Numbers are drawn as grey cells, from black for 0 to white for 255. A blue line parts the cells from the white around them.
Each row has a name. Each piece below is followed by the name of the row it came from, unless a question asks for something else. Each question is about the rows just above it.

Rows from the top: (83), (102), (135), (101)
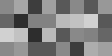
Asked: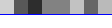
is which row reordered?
(102)
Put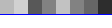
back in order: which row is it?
(102)
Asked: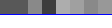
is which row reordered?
(101)
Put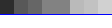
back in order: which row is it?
(102)
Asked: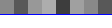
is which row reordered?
(101)
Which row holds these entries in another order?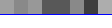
(101)

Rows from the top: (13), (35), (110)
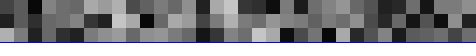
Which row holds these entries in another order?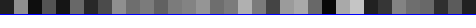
(35)
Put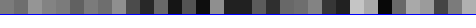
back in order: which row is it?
(35)
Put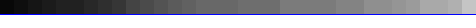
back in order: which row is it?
(13)
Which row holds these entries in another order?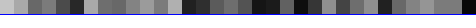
(13)

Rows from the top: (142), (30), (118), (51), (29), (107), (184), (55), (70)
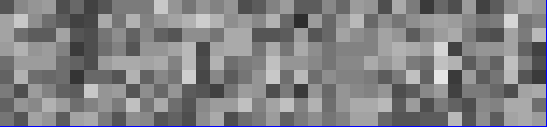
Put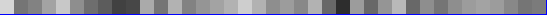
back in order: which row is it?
(30)
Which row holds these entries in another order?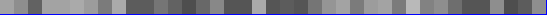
(70)
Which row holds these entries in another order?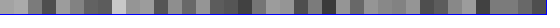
(184)
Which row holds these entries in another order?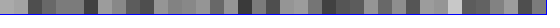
(184)
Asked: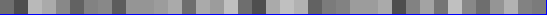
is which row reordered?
(29)

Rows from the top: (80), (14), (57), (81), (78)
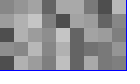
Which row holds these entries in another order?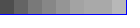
(80)
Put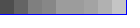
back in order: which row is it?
(14)
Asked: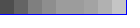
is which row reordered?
(57)

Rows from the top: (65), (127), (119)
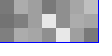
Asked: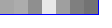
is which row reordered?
(127)
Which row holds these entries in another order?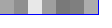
(119)
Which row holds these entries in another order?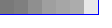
(119)

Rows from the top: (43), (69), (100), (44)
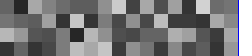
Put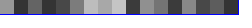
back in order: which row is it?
(44)
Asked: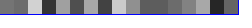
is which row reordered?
(43)
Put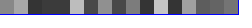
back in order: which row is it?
(69)
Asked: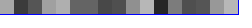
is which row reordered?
(100)
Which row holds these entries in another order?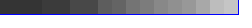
(44)
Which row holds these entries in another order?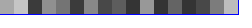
(44)
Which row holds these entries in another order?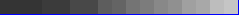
(69)

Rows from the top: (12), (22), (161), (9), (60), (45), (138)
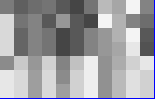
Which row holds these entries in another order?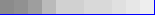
(45)
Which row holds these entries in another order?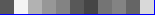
(161)

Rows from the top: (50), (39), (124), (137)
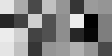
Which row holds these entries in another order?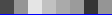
(50)
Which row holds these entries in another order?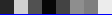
(124)

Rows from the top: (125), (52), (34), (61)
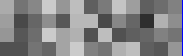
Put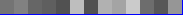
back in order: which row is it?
(34)
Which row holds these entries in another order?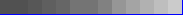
(61)

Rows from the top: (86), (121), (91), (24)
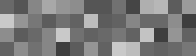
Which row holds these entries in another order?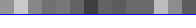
(121)
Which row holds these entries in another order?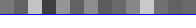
(91)
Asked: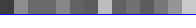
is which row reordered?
(121)
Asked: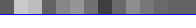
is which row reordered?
(24)
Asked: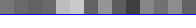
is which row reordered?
(24)

